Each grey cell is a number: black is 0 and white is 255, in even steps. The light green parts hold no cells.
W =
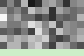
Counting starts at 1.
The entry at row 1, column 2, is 133
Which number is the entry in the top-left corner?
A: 80
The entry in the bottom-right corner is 80
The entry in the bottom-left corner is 92
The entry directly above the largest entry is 164
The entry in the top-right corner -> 148
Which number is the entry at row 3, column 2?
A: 133
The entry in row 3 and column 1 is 249
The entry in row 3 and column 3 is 164
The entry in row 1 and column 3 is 80
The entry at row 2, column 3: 133
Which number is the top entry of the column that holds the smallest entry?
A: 25
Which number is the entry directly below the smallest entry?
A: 194
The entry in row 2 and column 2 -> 107

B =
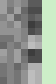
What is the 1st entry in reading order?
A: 160
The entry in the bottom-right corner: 176
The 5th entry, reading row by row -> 91
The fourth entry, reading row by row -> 131
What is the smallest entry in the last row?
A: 104
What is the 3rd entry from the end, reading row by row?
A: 147
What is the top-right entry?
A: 91
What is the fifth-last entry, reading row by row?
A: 131
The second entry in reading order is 131

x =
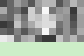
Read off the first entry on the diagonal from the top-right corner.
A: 146
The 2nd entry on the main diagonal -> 103
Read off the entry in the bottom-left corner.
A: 235
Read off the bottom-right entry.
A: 130
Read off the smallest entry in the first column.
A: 57
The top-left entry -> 73
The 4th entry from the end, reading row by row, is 194
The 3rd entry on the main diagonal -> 170
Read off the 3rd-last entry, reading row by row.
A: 146
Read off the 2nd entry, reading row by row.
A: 103
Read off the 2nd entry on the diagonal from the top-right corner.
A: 57

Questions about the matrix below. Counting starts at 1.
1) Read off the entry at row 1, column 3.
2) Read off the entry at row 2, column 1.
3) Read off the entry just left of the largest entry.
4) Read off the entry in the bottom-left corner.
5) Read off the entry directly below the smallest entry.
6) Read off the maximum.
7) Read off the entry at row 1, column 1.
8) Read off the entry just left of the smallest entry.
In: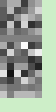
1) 172
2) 92
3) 144
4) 197
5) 62
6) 253
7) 116
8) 225

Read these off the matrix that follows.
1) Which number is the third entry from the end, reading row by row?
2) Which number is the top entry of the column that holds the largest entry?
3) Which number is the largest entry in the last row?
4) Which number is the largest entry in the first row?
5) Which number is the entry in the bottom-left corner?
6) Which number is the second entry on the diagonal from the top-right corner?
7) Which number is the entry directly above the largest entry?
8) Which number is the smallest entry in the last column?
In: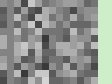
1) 90
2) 116
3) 213
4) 200
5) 74
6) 144
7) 200
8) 74

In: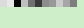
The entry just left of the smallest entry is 232
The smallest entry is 7

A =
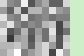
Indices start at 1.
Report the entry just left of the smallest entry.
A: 198
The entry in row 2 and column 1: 155
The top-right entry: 214
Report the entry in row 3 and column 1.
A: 226
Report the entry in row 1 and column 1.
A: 214
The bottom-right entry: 169
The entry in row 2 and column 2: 97
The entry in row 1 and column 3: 126
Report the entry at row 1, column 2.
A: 139
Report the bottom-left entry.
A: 169
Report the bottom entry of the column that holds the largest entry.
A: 255
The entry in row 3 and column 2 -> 139
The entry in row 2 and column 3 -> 198
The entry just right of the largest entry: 126
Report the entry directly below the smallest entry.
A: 182

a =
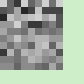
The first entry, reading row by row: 208
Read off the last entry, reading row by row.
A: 113
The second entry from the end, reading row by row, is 167
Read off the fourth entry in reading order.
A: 208
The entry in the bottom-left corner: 139
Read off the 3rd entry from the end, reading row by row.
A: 101
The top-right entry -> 208
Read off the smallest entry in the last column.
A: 69
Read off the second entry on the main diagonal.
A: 101
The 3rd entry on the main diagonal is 167
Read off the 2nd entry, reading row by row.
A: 101
